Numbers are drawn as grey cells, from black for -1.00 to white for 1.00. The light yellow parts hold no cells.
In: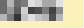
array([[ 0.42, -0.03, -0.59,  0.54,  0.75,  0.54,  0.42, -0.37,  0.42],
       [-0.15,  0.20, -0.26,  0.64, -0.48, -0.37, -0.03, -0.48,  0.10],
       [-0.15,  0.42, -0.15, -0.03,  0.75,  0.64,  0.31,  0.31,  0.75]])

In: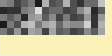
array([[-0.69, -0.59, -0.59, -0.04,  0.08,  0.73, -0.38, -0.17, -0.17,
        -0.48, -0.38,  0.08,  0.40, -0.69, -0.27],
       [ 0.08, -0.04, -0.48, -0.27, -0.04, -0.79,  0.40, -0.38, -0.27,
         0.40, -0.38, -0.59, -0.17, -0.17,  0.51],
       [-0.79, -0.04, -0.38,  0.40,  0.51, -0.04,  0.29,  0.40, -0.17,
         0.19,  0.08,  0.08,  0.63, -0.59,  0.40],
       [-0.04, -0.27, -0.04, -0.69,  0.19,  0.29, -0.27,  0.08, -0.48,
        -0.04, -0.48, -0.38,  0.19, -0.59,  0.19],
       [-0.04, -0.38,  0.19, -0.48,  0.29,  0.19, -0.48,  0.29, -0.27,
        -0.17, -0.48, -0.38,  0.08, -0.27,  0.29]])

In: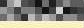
array([[ 0.21, -0.02, -0.48, -0.02, -0.02, -0.37, -0.84, -0.48,  0.65,
        -0.84, -0.61, -0.48],
       [-0.14,  0.32, -0.14, -0.61,  0.45, -0.02,  0.45,  0.21, -0.37,
         0.09,  0.09, -0.27],
       [-0.61,  0.21,  0.55, -0.37, -0.48, -0.84, -0.14, -0.74, -0.27,
         0.09, -0.27, -0.27]])

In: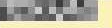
array([[-0.40,  0.26, -0.09, -0.29,  0.13,  0.58, -0.29,  0.46, -0.09,
         0.36,  0.36,  0.13,  0.01,  0.13],
       [-0.40, -0.09,  0.26,  0.01,  0.01, -0.29, -0.19, -0.29,  0.58,
        -0.29, -0.19,  0.01,  0.13,  0.26],
       [ 0.13,  0.46,  0.36,  0.36,  0.26, -0.09, -0.19,  0.01, -0.52,
        -0.09,  0.46, -0.52,  0.26,  0.26]])

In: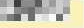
array([[ 0.22,  0.48, -0.51,  0.09,  0.09, -0.27,  0.48,  0.22,  0.61,
         0.48],
       [ 0.35, -0.02, -0.27,  0.73, -0.14,  0.85,  0.73,  0.96, -0.14,
         0.85],
       [ 0.61,  0.73,  0.09, -0.02, -0.14,  0.22,  0.35,  0.48,  0.61,
         0.22]])

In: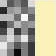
array([[ 0.57, -0.02, -0.91, -0.02, -0.55],
       [-0.44,  0.57, -0.55,  0.10, -0.44],
       [ 0.81,  0.20, -0.32, -0.02, -0.55],
       [ 0.45,  0.45, -0.12,  0.92, -0.22],
       [ 0.57, -0.32, -0.02, -0.32,  0.70],
       [ 0.32,  0.70,  0.20,  0.81, -0.22],
       [-0.67,  0.20,  0.32, -0.12,  0.10],
       [-0.67, -0.12,  0.45,  0.10,  0.20]])

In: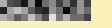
array([[ 0.37, -0.37, -0.48, -0.82,  0.07, -0.92, -0.15,  0.07, -0.48,
        -0.04, -0.61,  0.17, -0.48],
       [ 0.37,  0.17, -0.27, -0.04,  0.50,  0.07, -0.37,  0.74, -0.04,
         0.37, -0.15, -0.15, -0.48],
       [-0.72,  0.27,  0.50,  0.27, -0.27, -0.61, -0.72,  0.17, -0.15,
        -0.92, -0.27,  0.17, -0.15]])

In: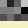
array([[-0.36, -0.14, -0.49, -0.36],
       [ 0.19, -0.72, -0.25,  0.52],
       [-0.03, -0.03,  0.09, -0.97]])

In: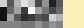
array([[-0.86,  0.27, -0.30, -0.64, -0.53, -0.30, -0.42,  0.64,  0.40],
       [ 0.03,  0.03,  0.03, -0.07, -0.07,  0.15, -0.07,  0.15,  0.03],
       [-0.86, -0.18,  0.27, -0.53,  0.99,  0.27, -0.07, -0.42, -0.18],
       [ 0.64, -0.30,  0.40,  0.76,  0.53, -0.42,  0.15, -0.74, -0.30]])
